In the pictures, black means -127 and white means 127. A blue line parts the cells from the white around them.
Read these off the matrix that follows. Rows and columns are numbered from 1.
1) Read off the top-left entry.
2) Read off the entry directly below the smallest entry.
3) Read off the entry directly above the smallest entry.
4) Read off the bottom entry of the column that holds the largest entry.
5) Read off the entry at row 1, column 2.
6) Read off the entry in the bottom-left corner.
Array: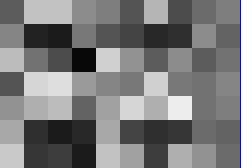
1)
-35
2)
26
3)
-7
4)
47
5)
66
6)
73

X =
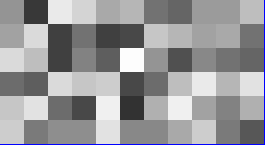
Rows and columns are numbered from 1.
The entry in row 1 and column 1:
20
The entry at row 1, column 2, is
-71
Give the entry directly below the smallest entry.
8
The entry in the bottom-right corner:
-40
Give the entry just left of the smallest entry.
112
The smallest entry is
-77
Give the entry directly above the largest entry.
-55
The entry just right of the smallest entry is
48
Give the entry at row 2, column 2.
90
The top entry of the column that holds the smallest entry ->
54
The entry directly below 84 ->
-13
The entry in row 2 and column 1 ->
34
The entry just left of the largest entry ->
-33
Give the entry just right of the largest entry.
20
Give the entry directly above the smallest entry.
-55
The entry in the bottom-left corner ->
77
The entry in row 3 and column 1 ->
90
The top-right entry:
62
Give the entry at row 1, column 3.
106
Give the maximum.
125

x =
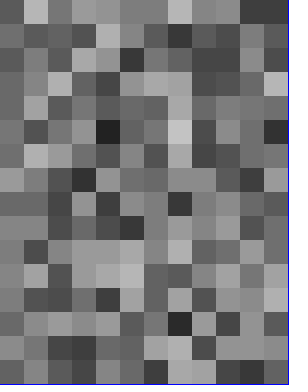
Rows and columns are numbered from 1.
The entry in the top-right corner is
-65
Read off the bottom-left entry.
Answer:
-29
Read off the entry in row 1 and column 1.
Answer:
-37
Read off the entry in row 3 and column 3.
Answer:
-37
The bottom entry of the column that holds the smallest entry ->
5
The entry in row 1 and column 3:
-9
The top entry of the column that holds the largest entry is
54
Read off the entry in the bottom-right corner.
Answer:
-29
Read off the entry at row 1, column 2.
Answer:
54
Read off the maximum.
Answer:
67
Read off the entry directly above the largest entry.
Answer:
40
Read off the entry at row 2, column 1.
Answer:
-16
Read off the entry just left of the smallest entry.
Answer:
19
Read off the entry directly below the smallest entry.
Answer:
-45
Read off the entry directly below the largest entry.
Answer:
40
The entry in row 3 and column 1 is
-37
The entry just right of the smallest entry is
-29
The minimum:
-93
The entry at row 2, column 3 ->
-29
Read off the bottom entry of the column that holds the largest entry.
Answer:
40

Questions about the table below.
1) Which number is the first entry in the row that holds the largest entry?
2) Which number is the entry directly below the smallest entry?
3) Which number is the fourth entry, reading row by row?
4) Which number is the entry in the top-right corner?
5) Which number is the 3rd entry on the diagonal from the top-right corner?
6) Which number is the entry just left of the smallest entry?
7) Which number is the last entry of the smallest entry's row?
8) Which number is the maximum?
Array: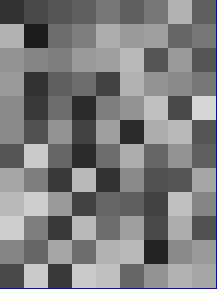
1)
10
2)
4
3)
-33
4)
-33
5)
-41
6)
50
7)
-9
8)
85
